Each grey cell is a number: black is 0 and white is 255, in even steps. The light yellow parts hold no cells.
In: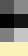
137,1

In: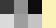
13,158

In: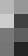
151,205

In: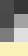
54,73

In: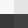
228,57

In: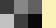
97,62

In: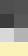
82,59

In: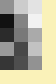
227,131,43
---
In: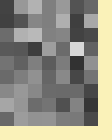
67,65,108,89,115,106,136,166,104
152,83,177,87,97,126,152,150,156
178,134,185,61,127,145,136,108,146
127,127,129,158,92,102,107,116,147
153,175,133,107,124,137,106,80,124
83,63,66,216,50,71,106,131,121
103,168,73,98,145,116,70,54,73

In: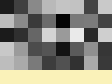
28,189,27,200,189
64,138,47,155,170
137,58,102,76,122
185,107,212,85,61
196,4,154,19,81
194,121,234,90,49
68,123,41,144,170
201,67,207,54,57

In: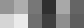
148,213
174,234
119,111
48,64
168,142
101,94

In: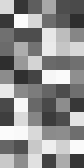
218,55,112,107,46,140,232,73,62,251,101,201
54,251,77,173,153,48,137,247,218,249,80,141
94,215,77,114,212,68,124,104,133,217,200,225
167,109,231,234,106,246,101,73,59,139,238,66
77,86,189,197,102,250,76,141,76,141,209,172
74,46,134,216,112,143,111,55,228,110,250,54

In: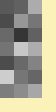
89,75,105,116,76,205,125
97,151,53,199,105,118,140
172,118,97,173,131,102,167

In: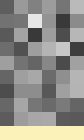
94,114,89,109,159,101,77,103,92
154,117,163,81,115,159,141,166,156
129,230,57,158,101,168,141,118,167
156,147,158,180,135,107,88,106,169
117,57,77,199,75,143,160,122,91
186,139,183,62,161,181,180,101,89

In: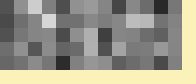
82,74,81,110,103
144,111,119,144,114
205,133,133,86,139
127,214,136,140,118
78,113,75,100,44
145,113,143,107,129
154,136,175,176,150
133,125,63,81,142
70,135,134,163,95
136,188,131,122,108
108,184,109,124,119
41,115,96,152,74
119,131,134,133,128

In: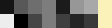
21,237
88,0
110,69
125,125
27,63
151,35
168,57

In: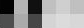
3,78
181,171
16,70
192,212
207,219
192,215
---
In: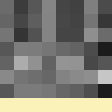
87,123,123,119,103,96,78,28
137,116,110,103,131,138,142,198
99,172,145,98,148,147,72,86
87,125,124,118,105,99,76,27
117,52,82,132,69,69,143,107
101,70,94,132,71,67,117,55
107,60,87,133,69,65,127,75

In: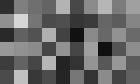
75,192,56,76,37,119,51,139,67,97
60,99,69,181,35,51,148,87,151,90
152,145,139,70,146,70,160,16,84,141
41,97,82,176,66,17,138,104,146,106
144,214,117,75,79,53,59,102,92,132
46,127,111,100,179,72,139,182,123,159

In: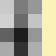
170,50,174
97,28,150
209,107,196
201,124,151

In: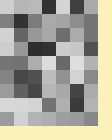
155,209,179,174,158,154,136
216,214,211,115,176,59,179
155,97,71,182,168,69,171
132,72,80,188,145,211,137
117,114,173,220,105,222,178
205,152,45,50,204,198,82
210,101,152,167,110,171,117
128,51,124,169,164,141,117
206,181,185,50,212,64,170

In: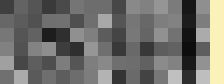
112,171,90,111,93,109,125,179,52,106,67,119,192,45,190
160,71,94,78,125,85,126,137,111,109,97,139,130,25,146
129,82,131,142,61,47,150,111,57,105,56,93,98,13,94
119,85,98,29,47,144,127,92,69,120,101,145,114,19,171
103,92,81,112,113,79,111,168,85,118,104,126,130,28,125
63,99,85,58,74,117,109,109,71,137,129,149,123,22,143

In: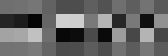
115,116,122,101,76,77,93,77,113,92,119,91
163,167,193,110,8,12,75,10,157,71,180,70
37,28,5,102,207,206,121,181,39,121,16,145
111,113,118,98,77,77,95,82,111,94,115,89

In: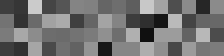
61,49,166,74,112,98,148,23,134,134,174,143,71,155,118,124
123,168,140,109,107,115,123,144,110,176,16,156,156,99,184,76
115,50,106,162,171,63,101,164,132,61,47,21,186,68,102,104
62,54,203,69,85,132,129,101,110,94,200,163,78,139,38,139

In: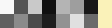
96,139,75,30,146,224,106
248,84,201,16,180,158,24
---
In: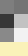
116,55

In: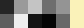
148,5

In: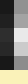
145,32

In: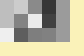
155,65,126

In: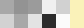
209,44

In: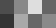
101,103

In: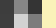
52,210

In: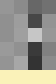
113,71,159,154

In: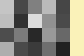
70,145,40,74
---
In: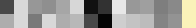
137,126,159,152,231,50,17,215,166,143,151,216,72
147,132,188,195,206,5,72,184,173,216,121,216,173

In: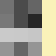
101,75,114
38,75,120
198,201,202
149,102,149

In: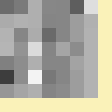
222,94,134,135,175,122,108
176,157,134,133,175,177,171
178,157,134,106,172,134,179
178,140,165,133,219,147,181
178,163,134,134,175,141,128
178,157,134,120,243,141,61
178,157,139,133,175,165,150

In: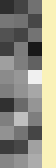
113,68,46
71,114,119
115,68,82
25,124,62
97,126,159
240,151,139
167,146,126
149,106,48
126,192,127
69,116,146
161,71,59
172,147,134

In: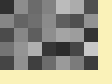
79,172,187,130,107,141,48
146,79,95,139,111,100,134
51,157,164,142,94,135,75
199,70,43,54,176,148,116
60,123,154,108,63,145,69

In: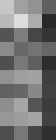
96,146,160,199
41,172,220,185
52,70,126,84
102,115,105,139
45,95,121,79
62,161,159,146
66,136,103,98
59,85,166,142
65,164,157,151
48,69,120,78

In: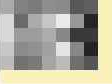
95,87,138,142,123,130,170
37,151,235,198,171,106,215
58,56,135,172,156,156,215
36,135,227,161,145,139,199
86,111,187,165,122,114,188

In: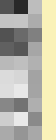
189,40,83
172,197,196
128,106,82
166,86,96
177,191,185
163,214,219
164,232,221
175,114,135
138,233,206
168,149,170

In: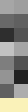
158,166
96,104
83,46
165,194
81,126
34,148
173,96
